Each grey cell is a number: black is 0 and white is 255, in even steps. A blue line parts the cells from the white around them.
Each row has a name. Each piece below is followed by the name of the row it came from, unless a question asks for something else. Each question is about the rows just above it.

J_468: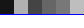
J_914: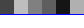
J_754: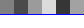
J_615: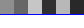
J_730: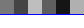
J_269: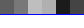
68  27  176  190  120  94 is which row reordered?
J_269
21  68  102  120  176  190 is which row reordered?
J_468
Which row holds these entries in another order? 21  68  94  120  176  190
J_730
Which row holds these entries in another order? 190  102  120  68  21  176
J_468
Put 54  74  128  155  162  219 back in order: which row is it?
J_754
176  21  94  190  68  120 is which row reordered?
J_730

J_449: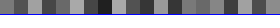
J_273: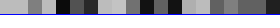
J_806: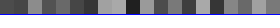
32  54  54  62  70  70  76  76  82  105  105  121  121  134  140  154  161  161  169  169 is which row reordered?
J_806
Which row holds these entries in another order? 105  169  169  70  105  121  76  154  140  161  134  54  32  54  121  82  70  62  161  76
J_806
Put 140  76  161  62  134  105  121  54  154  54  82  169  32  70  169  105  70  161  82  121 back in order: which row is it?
J_449
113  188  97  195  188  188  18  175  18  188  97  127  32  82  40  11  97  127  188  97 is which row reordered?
J_273

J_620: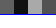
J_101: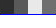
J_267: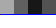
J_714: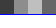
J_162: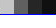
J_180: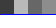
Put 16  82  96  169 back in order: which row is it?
J_620
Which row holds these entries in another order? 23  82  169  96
J_267
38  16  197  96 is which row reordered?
J_162
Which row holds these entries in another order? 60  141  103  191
J_714
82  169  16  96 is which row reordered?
J_620

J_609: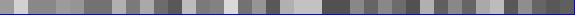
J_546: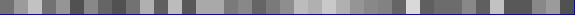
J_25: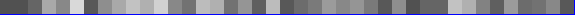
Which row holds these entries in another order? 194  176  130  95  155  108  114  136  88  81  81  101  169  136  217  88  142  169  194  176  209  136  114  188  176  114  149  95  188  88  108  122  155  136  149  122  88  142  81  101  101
J_25
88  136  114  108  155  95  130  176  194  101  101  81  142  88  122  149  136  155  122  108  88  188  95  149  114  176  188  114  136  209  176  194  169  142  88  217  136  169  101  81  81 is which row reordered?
J_25
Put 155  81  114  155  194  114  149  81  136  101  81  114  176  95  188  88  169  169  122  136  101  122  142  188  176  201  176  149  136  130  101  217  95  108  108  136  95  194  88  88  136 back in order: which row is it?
J_546
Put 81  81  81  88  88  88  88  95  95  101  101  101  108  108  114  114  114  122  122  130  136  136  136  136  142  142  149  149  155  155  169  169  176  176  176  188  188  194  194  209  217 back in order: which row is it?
J_25
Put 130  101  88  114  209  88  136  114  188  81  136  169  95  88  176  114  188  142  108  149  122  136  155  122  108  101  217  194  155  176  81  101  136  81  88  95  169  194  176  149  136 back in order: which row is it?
J_609
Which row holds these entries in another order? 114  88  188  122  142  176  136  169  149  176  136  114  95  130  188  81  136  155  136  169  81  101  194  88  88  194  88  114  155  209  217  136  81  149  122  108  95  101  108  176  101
J_609

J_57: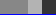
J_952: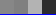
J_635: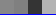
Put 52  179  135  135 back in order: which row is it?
J_57
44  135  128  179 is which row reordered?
J_952
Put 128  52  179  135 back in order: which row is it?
J_635
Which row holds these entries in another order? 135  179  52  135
J_57
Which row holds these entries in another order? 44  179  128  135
J_952
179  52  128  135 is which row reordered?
J_635

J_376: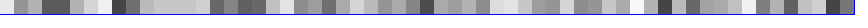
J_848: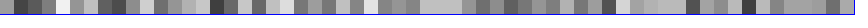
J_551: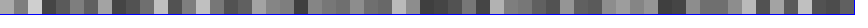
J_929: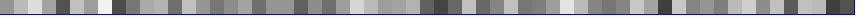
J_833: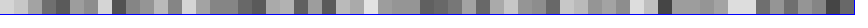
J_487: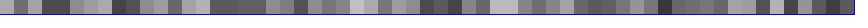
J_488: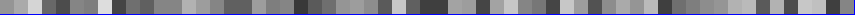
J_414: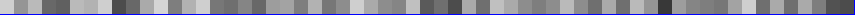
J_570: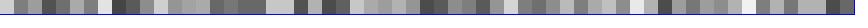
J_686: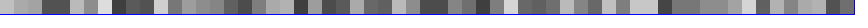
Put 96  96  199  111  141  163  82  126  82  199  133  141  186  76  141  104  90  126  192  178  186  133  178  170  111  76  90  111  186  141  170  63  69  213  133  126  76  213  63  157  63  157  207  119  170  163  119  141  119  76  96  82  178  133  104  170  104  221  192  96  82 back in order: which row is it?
J_686
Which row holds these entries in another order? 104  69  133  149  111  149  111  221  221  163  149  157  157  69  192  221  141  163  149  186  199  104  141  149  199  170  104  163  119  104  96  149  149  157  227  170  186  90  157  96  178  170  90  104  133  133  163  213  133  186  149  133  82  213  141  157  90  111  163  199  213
J_833
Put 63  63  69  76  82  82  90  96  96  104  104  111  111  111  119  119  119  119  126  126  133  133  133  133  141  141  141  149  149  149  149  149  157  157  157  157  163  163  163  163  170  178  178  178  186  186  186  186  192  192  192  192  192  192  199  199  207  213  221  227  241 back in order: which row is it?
J_848
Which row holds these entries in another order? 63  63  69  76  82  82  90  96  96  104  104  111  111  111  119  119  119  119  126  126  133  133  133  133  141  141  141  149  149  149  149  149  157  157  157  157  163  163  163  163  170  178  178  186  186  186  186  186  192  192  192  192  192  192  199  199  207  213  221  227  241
J_929

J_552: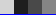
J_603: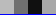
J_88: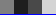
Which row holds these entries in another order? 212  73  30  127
J_88
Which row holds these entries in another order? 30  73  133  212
J_552
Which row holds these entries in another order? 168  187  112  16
J_603
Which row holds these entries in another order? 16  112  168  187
J_603
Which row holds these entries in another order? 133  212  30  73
J_552
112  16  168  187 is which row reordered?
J_603

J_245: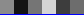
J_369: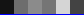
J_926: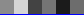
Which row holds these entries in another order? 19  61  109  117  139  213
J_245
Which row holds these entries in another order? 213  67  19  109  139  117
J_369
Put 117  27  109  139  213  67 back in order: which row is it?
J_926
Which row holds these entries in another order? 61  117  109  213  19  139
J_245
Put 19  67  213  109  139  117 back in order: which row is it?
J_369

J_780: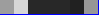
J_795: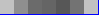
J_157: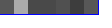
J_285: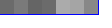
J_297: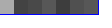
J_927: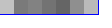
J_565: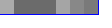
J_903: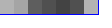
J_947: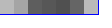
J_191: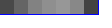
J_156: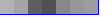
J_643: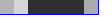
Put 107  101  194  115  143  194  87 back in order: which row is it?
J_795
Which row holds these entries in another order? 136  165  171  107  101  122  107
J_285
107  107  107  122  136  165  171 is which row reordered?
J_565
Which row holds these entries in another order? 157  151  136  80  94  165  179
J_156
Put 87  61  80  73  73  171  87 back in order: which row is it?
J_157
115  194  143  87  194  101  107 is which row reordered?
J_795

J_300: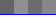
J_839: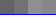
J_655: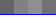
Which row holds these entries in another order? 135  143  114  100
J_839
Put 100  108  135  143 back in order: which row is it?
J_300
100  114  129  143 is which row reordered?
J_655
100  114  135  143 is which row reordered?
J_839
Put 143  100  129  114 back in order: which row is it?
J_655
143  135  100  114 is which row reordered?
J_839
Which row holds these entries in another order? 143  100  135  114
J_839

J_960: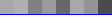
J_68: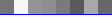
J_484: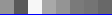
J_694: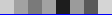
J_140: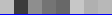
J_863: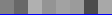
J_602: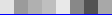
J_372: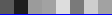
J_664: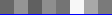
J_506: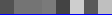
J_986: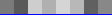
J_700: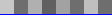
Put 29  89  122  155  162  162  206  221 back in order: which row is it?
J_372
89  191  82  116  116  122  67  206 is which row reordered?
J_506
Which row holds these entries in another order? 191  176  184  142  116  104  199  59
J_140
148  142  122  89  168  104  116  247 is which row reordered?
J_68
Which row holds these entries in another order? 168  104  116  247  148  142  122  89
J_68
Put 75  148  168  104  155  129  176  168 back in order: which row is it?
J_960

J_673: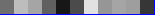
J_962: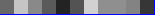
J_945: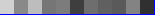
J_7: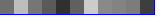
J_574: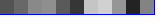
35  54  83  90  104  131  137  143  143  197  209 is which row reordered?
J_962
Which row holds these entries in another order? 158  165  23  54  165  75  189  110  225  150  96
J_673
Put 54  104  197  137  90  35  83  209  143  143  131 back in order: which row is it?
J_962
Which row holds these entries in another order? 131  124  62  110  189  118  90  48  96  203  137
J_7
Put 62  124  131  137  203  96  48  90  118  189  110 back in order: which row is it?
J_7
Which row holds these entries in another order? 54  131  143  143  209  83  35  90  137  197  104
J_962

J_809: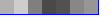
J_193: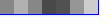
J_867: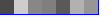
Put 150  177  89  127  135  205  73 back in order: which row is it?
J_867
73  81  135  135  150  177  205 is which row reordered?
J_193
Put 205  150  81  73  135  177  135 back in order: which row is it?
J_193
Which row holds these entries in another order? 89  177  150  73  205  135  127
J_867
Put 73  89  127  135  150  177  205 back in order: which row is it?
J_867
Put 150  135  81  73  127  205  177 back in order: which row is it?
J_809
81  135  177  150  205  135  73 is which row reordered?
J_193

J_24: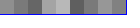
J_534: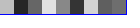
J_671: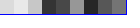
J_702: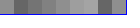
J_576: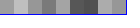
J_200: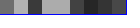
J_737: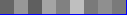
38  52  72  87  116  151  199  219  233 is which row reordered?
J_671
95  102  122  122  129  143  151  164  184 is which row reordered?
J_24

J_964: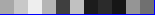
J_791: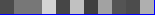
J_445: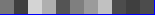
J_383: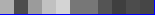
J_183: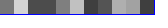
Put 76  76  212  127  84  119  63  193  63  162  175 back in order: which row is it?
J_183
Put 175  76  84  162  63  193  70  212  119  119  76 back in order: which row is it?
J_791
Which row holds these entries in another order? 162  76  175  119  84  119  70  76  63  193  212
J_791
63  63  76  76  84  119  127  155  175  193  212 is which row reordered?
J_445
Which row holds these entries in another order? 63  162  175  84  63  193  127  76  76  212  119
J_183

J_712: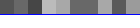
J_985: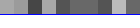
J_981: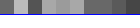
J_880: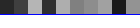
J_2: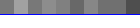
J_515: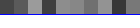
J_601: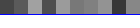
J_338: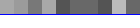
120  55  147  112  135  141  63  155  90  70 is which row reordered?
J_515
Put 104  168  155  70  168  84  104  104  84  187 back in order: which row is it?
J_985
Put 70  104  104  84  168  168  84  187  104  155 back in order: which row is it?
J_985

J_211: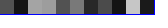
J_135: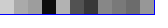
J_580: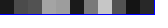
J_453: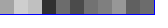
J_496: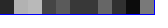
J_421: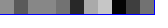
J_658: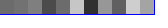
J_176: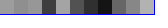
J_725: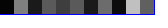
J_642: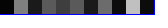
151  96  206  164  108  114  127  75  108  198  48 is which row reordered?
J_658
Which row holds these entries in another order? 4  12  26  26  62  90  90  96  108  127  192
J_725
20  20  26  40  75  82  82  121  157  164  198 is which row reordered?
J_211
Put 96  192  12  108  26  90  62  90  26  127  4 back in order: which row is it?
J_725
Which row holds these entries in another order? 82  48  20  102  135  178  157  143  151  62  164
J_176

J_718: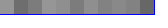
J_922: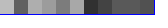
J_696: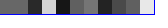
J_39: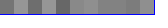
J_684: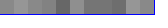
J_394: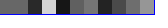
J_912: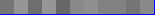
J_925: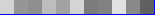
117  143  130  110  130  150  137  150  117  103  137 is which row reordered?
J_912
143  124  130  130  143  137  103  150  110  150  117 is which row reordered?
J_39
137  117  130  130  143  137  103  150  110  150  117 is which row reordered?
J_912
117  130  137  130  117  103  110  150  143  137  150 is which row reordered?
J_912
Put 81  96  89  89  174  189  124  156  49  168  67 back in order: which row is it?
J_922

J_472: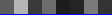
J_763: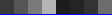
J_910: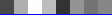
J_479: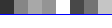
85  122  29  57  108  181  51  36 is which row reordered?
J_763
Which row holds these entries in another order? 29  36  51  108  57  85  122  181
J_763
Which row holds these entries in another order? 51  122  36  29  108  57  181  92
J_472
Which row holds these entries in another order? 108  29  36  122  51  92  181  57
J_472

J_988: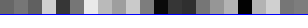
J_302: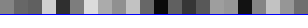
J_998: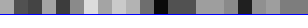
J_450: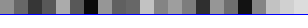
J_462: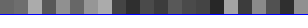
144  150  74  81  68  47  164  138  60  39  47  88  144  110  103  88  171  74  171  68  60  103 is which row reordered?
J_462
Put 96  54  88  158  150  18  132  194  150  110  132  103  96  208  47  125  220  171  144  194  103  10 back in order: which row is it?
J_302

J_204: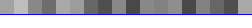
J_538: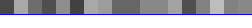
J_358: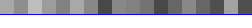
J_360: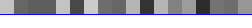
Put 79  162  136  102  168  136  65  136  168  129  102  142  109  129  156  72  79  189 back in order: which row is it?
J_538
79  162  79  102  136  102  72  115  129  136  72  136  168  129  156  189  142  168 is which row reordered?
J_358
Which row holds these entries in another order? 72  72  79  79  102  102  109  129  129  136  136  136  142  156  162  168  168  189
J_204
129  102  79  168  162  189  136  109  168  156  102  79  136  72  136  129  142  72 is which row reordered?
J_204
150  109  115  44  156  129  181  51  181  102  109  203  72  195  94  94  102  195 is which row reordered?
J_360
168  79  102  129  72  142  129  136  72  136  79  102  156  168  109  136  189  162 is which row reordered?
J_204

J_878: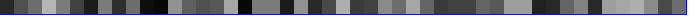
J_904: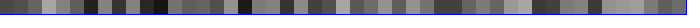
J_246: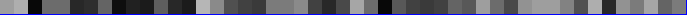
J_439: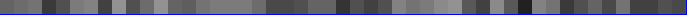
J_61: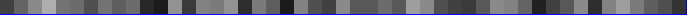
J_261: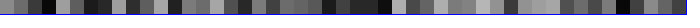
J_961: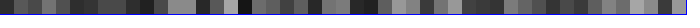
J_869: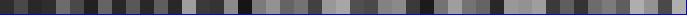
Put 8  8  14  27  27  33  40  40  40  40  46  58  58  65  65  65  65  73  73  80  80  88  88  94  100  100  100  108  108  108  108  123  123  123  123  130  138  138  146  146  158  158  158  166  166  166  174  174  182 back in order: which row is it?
J_878
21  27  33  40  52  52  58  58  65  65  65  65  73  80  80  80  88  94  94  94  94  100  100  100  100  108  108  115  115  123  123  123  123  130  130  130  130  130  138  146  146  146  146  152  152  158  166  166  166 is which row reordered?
J_904
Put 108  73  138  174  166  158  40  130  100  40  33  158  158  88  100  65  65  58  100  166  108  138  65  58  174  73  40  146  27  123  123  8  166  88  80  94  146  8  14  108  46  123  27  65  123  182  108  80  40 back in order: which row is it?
J_878

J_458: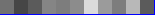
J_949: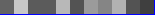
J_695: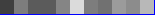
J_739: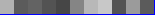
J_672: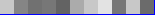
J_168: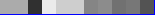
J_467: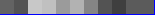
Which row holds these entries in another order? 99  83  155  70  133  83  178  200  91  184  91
J_739
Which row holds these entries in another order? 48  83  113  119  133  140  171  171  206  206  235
J_168
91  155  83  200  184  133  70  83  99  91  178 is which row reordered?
J_739
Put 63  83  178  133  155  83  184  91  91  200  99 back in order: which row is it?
J_949
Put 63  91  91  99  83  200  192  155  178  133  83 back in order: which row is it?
J_467
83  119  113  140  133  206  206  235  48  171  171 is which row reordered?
J_168
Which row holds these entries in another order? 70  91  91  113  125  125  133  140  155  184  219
J_458

